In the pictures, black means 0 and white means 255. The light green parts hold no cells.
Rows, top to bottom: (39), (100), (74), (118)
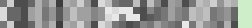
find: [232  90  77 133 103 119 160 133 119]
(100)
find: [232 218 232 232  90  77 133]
(100)

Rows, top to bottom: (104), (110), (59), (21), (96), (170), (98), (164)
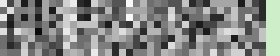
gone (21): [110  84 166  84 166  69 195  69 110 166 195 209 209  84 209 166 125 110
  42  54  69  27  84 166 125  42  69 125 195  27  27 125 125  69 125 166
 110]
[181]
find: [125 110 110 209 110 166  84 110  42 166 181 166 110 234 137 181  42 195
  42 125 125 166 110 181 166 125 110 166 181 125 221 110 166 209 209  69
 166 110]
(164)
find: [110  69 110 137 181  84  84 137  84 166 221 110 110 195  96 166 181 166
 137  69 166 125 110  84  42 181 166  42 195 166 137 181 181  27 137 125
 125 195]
(170)
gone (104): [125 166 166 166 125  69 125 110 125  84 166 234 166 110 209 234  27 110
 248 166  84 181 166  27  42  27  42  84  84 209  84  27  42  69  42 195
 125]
[153]
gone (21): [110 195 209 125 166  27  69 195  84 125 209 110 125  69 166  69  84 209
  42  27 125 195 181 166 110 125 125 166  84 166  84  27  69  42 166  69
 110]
[54]
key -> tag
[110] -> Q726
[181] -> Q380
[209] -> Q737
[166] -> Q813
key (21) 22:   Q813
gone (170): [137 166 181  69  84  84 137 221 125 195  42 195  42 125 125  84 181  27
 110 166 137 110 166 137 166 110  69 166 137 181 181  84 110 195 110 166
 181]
[96]

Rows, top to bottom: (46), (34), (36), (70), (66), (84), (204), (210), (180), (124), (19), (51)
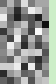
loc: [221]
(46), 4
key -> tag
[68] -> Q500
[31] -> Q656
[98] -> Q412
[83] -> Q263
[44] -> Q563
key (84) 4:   Q500
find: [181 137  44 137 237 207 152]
(34)
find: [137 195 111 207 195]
(210)
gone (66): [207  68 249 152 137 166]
[56]

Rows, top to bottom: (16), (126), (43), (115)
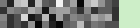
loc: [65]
(16), 17
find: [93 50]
(126)
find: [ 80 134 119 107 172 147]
(43)
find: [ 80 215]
(43)

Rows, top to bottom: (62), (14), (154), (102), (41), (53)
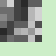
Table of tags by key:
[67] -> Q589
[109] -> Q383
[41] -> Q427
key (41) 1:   Q427
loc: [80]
(102), 6
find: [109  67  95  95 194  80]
(102)

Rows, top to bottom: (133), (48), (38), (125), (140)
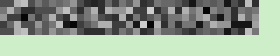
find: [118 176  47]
(48)
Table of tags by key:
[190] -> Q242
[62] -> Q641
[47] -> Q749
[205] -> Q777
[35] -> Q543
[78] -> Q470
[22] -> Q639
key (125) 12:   Q641
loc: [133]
(48), 31
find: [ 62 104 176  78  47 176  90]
(38)
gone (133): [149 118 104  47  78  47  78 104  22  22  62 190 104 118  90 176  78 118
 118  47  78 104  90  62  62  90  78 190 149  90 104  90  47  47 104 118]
[35]
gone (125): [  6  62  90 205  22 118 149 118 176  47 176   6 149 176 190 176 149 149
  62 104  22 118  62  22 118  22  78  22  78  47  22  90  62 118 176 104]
[161]

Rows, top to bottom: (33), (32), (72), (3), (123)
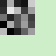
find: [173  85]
(3)
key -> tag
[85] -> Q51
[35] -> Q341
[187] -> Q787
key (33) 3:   Q341
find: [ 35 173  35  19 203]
(33)
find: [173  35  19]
(33)
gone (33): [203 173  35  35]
[19]
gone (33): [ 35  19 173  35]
[203]
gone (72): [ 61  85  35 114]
[142]

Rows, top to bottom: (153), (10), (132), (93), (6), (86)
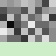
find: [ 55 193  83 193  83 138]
(6)
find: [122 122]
(10)
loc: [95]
(132), 3
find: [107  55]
(86)

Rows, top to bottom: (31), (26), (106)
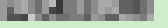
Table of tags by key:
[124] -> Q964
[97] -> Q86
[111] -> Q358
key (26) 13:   Q358
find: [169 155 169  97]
(26)

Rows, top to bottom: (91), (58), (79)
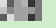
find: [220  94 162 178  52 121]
(91)
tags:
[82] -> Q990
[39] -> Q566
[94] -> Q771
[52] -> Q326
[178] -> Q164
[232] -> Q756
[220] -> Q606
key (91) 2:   Q771
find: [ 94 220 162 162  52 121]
(79)
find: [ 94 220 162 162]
(79)
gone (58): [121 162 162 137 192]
[150]
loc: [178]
(91), 4

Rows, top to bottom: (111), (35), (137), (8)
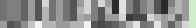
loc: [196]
(8), 5
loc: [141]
(8), 4
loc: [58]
(137), 19
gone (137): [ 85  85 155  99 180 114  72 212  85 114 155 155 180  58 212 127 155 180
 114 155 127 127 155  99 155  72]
[168]

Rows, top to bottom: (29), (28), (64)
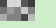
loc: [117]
(28), 1
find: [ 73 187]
(64)

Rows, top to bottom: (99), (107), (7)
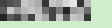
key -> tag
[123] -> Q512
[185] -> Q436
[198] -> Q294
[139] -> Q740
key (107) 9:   Q512
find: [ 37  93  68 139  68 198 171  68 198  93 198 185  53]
(7)
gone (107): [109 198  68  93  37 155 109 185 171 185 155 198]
[123]
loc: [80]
(99), 2
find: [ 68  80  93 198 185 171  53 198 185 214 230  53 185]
(99)
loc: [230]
(99), 11
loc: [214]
(99), 10

